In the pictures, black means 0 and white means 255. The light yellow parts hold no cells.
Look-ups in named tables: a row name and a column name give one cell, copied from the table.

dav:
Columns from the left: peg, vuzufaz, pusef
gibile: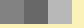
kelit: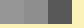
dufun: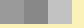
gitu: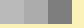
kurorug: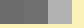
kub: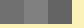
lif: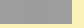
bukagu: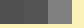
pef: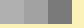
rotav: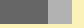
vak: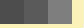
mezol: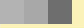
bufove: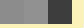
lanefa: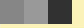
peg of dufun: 153
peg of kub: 113
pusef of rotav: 177
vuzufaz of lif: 155
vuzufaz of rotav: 102
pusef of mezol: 110
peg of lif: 158
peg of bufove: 140
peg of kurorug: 108
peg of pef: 176
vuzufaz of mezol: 168
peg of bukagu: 81
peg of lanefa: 134
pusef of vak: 126
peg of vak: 77
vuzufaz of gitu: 172
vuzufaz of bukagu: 84
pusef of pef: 123
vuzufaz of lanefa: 153
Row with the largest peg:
gitu

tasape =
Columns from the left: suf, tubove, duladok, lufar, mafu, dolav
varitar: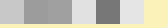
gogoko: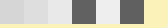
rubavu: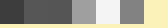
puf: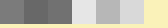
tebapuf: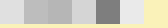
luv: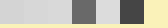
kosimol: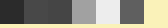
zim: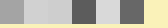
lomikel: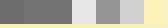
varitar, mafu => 119
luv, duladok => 217
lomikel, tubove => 115
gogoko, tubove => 222
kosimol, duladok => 69
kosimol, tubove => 72
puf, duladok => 113
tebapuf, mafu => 126
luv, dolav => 69
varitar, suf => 200
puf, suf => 123
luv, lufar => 105
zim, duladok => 206
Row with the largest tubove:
gogoko

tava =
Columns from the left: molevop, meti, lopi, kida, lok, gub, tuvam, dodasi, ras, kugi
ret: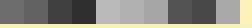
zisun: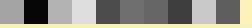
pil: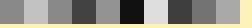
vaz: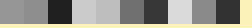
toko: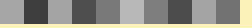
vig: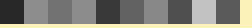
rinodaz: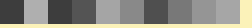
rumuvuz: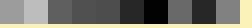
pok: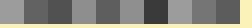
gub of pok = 143
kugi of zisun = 95
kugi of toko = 114
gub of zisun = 112
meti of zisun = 6
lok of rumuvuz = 77
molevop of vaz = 150
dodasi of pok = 155
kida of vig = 140
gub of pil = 18
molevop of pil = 138
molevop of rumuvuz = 156
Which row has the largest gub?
toko

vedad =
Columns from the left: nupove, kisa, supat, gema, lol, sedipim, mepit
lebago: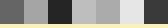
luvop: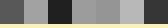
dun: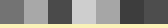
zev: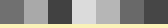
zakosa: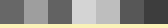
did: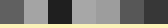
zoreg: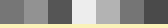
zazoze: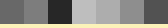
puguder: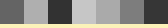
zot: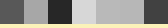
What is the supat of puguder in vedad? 50
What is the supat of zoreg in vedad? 85
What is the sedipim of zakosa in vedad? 87
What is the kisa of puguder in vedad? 175
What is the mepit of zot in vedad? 65
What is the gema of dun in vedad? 206
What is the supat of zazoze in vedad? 39
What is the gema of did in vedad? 167
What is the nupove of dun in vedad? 115
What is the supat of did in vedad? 31
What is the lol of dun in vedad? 166
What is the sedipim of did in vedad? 87
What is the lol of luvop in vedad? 149
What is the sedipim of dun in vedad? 61
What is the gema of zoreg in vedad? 237
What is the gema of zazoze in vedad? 190
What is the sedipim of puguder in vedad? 125
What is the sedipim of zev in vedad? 105
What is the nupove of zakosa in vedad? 103

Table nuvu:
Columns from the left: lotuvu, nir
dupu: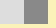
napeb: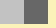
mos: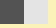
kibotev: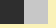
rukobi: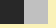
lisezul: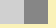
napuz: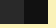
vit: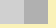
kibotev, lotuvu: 46
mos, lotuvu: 83
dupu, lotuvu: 221
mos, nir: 228
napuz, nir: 17
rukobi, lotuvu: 40
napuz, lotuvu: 41
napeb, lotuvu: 194
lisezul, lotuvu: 208
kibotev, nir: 199
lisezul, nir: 134
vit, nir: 176
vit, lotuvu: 208
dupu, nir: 137
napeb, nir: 103
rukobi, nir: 192

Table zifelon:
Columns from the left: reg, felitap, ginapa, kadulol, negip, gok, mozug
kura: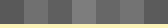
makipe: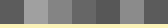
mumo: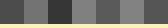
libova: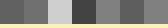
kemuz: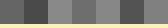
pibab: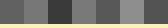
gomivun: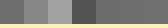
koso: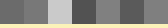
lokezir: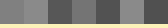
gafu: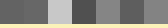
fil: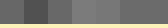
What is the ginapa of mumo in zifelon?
55
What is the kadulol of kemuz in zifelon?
109
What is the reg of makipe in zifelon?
92
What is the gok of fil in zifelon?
107
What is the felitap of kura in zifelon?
112
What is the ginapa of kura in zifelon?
95
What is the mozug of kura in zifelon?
91
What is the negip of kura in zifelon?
103
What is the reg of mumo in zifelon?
77
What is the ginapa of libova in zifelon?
206
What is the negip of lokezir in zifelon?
82
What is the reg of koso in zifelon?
107
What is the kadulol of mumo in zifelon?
129
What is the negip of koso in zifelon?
128
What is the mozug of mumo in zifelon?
86
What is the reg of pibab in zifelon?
97
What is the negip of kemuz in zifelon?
134

